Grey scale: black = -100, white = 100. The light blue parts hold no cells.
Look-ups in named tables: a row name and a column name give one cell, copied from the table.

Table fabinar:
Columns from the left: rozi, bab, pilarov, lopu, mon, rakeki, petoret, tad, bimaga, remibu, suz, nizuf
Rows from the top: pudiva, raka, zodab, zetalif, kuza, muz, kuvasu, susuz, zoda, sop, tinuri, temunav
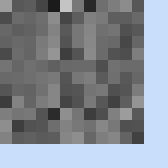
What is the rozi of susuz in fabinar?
-33
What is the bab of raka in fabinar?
-16
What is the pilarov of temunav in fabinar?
-25
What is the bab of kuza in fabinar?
-15
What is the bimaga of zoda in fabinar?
-32
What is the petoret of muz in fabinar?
-17
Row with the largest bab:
zoda

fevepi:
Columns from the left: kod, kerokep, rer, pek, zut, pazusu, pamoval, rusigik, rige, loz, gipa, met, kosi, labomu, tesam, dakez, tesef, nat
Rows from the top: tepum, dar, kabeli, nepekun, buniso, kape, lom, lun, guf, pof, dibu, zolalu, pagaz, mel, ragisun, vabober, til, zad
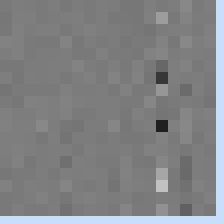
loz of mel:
-4
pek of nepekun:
-5
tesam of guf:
-4
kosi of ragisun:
-3
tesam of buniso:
-3
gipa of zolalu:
-6
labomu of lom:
-57
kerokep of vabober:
-4
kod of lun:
-8
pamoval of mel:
-1
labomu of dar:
23
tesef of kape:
-5
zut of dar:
-3
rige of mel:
-4
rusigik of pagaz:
-1
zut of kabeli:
-1
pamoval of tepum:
-3

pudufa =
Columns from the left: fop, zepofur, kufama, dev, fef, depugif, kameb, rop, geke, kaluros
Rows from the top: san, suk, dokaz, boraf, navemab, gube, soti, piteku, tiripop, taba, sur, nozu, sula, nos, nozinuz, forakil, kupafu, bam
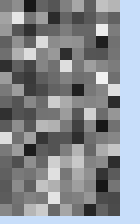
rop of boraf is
-21
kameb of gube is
-6
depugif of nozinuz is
-7
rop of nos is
3
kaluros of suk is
-24
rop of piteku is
-6
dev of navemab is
4
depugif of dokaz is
-2
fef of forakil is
38
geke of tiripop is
8
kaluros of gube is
-3
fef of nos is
62
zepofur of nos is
-38
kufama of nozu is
26

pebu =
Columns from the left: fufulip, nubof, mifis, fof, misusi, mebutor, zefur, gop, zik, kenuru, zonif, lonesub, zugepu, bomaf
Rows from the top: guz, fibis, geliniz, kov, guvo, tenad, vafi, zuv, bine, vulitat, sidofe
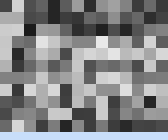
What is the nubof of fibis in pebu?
35
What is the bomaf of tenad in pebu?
-22
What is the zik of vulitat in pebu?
59
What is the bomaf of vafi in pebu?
-3
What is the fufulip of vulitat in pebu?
-43
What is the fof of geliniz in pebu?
22
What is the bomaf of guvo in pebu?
69
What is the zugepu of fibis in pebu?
-64
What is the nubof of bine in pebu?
-40
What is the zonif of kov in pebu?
35
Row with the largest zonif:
zuv

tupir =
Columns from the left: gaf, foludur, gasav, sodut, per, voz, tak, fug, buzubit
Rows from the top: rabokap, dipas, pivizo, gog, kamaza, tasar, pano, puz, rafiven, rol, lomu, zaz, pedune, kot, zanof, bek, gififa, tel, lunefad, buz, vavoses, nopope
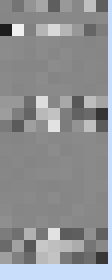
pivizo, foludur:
88
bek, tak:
6
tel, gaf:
8
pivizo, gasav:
1
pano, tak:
6
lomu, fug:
50
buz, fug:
13
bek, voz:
6
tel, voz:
5
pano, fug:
7
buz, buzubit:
-25
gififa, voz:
5
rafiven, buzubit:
29
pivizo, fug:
-21
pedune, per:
10
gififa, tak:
6

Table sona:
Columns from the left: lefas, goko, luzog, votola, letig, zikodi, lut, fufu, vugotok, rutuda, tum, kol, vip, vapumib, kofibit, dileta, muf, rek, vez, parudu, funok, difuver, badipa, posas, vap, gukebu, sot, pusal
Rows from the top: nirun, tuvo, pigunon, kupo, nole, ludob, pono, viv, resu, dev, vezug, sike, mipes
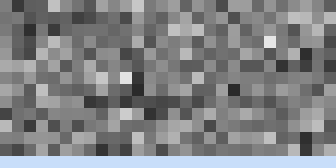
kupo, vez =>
-12
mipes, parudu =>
-10
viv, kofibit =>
15
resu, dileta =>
-20
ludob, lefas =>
33
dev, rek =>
35

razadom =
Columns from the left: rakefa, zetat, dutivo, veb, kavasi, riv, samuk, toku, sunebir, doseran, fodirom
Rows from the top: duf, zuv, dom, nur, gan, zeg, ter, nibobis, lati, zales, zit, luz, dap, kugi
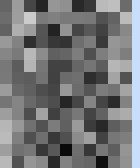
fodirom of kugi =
14
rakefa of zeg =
-6
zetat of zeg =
-28
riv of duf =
13
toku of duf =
-57
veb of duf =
-72

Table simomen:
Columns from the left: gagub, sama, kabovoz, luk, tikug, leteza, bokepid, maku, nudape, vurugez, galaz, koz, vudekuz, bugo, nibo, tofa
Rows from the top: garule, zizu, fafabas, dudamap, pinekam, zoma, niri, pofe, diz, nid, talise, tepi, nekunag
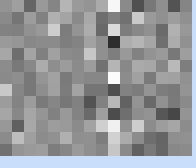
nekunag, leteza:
6
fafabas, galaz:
-2
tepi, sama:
48
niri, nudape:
6
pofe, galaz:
2
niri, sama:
11
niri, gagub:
8
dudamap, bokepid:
3
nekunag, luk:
23
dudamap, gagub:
21
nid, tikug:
1
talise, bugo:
23
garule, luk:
20
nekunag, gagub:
-11
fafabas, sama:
0
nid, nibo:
-44
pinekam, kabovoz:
29

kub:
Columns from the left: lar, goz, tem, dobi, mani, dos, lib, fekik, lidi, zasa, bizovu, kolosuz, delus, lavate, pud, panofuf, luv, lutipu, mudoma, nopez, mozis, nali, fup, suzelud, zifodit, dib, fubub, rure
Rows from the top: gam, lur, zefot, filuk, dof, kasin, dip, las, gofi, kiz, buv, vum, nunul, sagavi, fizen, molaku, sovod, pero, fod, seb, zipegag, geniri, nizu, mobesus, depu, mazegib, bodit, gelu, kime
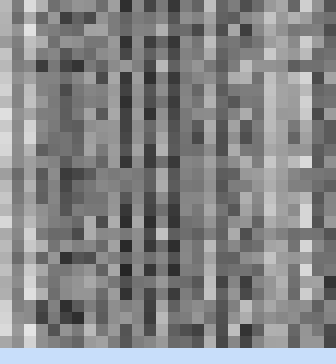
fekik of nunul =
28
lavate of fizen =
32
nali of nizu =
-20
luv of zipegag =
-9
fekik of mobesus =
32
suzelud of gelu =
37
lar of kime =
31
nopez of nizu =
-11
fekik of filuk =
-7
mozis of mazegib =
48
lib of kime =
-20
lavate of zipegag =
-14
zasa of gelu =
20

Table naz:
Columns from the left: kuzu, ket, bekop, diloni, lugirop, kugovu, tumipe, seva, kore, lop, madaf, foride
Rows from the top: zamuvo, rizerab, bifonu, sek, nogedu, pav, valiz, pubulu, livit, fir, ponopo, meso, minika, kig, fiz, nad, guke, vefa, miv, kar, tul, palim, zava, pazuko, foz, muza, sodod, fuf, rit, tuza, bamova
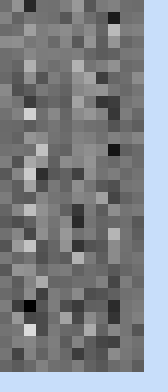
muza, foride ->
-4
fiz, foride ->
-10
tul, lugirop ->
-20
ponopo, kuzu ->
-17
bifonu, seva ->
8
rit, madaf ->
-4
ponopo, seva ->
-12
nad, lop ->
-37
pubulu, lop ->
-8
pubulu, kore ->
16
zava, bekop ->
13
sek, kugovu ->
5
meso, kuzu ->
-16
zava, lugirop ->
-6
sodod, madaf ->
-8
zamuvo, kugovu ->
-1
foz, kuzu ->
-17
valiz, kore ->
-51

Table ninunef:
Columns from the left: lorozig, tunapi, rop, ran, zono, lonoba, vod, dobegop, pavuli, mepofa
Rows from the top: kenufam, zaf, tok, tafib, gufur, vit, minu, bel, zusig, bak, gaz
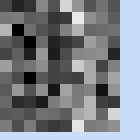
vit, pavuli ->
-47
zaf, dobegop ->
11
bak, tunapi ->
-27
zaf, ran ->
-24
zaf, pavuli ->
-4
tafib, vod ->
-46
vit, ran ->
10
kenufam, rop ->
-61
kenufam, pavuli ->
-11
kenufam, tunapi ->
-72
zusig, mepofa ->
-57
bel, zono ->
-83
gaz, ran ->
-45
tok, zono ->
-46
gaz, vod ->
78
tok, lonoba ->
0
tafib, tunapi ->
-42
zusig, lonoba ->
17
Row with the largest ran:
gufur

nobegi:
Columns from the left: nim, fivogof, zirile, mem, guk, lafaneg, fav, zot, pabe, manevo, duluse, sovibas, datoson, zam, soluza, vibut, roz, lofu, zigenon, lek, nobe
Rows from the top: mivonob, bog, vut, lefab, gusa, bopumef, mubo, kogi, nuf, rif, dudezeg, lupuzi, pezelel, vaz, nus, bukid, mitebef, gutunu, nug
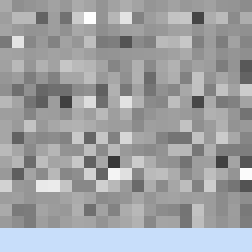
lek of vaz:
29
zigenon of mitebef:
10
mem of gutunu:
29
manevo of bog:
43
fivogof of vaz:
43
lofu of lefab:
22
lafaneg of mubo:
30
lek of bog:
9
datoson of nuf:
9
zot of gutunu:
-13
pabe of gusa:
15
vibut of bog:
55
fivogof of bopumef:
45
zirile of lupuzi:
14
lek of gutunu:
23
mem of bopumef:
39
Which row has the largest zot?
bog

